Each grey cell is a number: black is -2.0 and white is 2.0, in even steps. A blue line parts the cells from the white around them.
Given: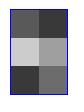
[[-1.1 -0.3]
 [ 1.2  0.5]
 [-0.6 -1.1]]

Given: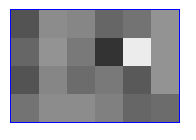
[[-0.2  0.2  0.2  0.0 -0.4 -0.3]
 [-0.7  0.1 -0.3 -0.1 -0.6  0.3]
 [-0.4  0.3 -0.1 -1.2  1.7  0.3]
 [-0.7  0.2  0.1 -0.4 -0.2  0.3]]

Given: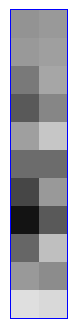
[[ 1.5  1.4]
 [ 0.4  0.2]
 [-0.4  1.0]
 [-1.7 -0.6]
 [-0.9  0.4]
 [-0.3 -0.3]
 [ 0.5  1.1]
 [-0.6  0.1]
 [-0.1  0.6]
 [ 0.4  0.5]
 [ 0.3  0.4]]

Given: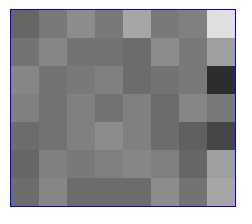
[[-0.3  0.1 -0.3 -0.3 -0.3  0.2 -0.2  0.6]
 [-0.4  0.0 -0.1  0.0  0.1  0.0 -0.4  0.5]
 [-0.3 -0.2  0.0  0.2  0.0 -0.3 -0.5 -0.9]
 [ 0.0 -0.2  0.0 -0.2  0.0 -0.3  0.1 -0.1]
 [ 0.1 -0.2 -0.1  0.0 -0.3 -0.2 -0.1 -1.3]
 [-0.2  0.1 -0.2 -0.2 -0.3  0.2 -0.1  0.5]
 [-0.4 -0.1  0.2 -0.1  0.6 -0.1  0.0  1.5]]

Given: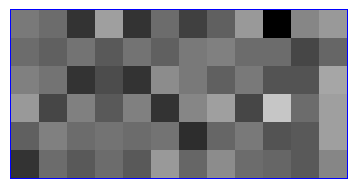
[[-1.2 -0.3 -0.6 -0.3 -0.6  0.4 -0.4  0.2 -0.3 -0.4 -0.6  0.1]
 [-0.5  0.0 -0.3 -0.2 -0.3 -0.2 -1.3 -0.4 -0.1 -0.7 -0.6  0.5]
 [ 0.4 -0.9  0.0 -0.6  0.0 -1.2  0.1  0.5 -0.9  1.1 -0.3  0.5]
 [ 0.0 -0.2 -1.2 -0.8 -1.2  0.2 -0.1 -0.5 -0.1 -0.7 -0.7  0.6]
 [-0.3 -0.5 -0.2 -0.6 -0.2 -0.5 -0.1  0.0 -0.3 -0.3 -0.9 -0.4]
 [-0.1 -0.3 -1.2  0.5 -1.2 -0.3 -1.0 -0.5  0.4 -2.0  0.1  0.4]]

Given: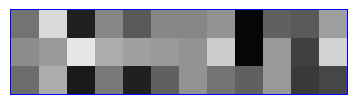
[[-0.3  0.7 -1.6 -0.1 -1.5 -0.5  0.3 -0.2 -0.5  0.4 -1.1 -0.9]
 [ 0.2  0.4  1.6  0.7  0.5  0.4  0.3  1.2 -1.9  0.4 -1.0  1.3]
 [-0.2  1.4 -1.5  0.1 -0.6  0.1  0.1  0.3 -1.9 -0.5 -0.6  0.5]]

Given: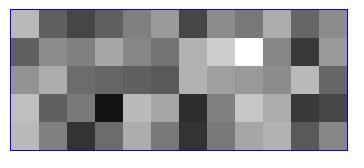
[[ 0.9  0.0 -1.2 -0.3  0.7 -0.1 -1.2 -0.1  0.6  0.8 -0.6  0.1]
 [ 1.0 -0.5 -0.1 -1.7  0.9  0.6 -1.3  0.0  1.1  0.7 -1.1 -0.9]
 [ 0.3  0.7 -0.3 -0.4 -0.5 -0.6  0.8  0.5  0.4  0.2  0.9 -0.4]
 [-0.5  0.2  0.0  0.6  0.1 -0.2  0.8  1.2  2.0  0.1 -1.1  0.4]
 [ 0.9 -0.5 -0.9 -0.5  0.0  0.4 -0.9  0.2 -0.1  0.7 -0.4  0.2]]

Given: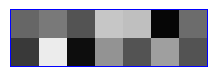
[[-1.1  1.7 -1.8  0.3 -0.7  0.5 -0.7]
 [-0.4 -0.1 -0.7  1.1  1.0 -1.9 -0.3]]

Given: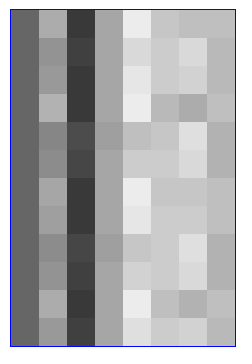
[[-0.4  0.4 -1.0  0.6  1.5  1.2  1.3  0.9]
 [-0.4  0.7 -1.1  0.6  1.7  1.0  0.8  1.0]
 [-0.4  0.3 -1.0  0.6  1.3  1.2  1.4  0.8]
 [-0.4  0.2 -0.9  0.5  1.1  1.2  1.5  0.8]
 [-0.4  0.5 -1.1  0.6  1.6  1.2  1.2  1.0]
 [-0.4  0.6 -1.1  0.6  1.7  1.1  1.1  1.0]
 [-0.4  0.2 -0.9  0.6  1.2  1.2  1.4  0.8]
 [-0.4  0.1 -0.8  0.5  1.0  1.1  1.5  0.8]
 [-0.4  0.8 -1.1  0.6  1.7  0.9  0.7  1.0]
 [-0.4  0.4 -1.1  0.6  1.6  1.2  1.3  0.9]
 [-0.4  0.3 -1.0  0.6  1.4  1.2  1.4  0.9]
 [-0.4  0.7 -1.1  0.6  1.7  1.1  1.0  1.0]]
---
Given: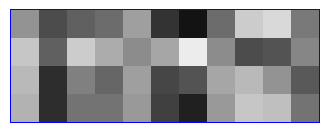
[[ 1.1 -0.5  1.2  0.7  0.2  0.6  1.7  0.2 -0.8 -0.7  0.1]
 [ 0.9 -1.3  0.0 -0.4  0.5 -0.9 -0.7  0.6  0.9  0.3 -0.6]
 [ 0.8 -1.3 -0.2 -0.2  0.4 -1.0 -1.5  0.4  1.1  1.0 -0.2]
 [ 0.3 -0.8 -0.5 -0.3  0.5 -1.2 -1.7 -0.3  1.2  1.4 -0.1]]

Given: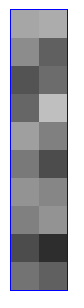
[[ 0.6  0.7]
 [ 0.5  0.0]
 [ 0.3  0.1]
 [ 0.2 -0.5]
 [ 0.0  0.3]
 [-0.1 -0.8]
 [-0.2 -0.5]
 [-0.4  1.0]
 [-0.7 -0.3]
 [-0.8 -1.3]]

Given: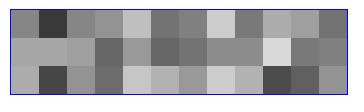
[[ 0.7 -0.9  0.3 -0.3  1.1  0.8  0.4  1.2  0.8 -0.8 -0.5  0.3]
 [ 0.6  0.6  0.5 -0.4  0.4 -0.4 -0.2  0.2  0.2  1.4 -0.1  0.0]
 [ 0.1 -1.1  0.1  0.3  1.0 -0.2  0.0  1.2 -0.1  0.7  0.5 -0.2]]

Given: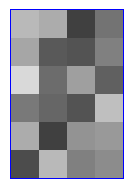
[[ 1.4 -0.3  0.5 -0.5]
 [ 0.9  0.7 -1.0 -0.2]
 [ 0.7 -1.0  0.3  0.4]
 [ 0.6 -0.6 -0.7  0.0]
 [-0.1 -0.4 -0.7  1.0]
 [-0.8  0.9  0.0  0.2]]

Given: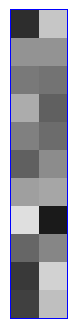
[[ 1.5 -1.6]
 [ 0.7 -0.5]
 [ 0.5  0.6]
 [ 0.3  0.3]
 [ 0.0 -0.3]
 [-0.1 -0.2]
 [-0.4  0.1]
 [-0.5  0.2]
 [-1.0  1.0]
 [-1.1  1.3]
 [-1.3  1.1]]

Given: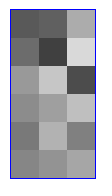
[[ 0.4  1.1 -0.8]
 [ 0.2  0.5  1.0]
 [ 0.1  0.3  0.6]
 [-0.1  0.8  0.0]
 [-0.3 -1.0  1.4]
 [-0.6 -0.5  0.7]]

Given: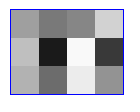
[[ 1.0 -1.6  1.9 -1.1]
 [ 0.8 -0.3  1.7  0.3]
 [ 0.5 -0.1  0.1  1.3]]
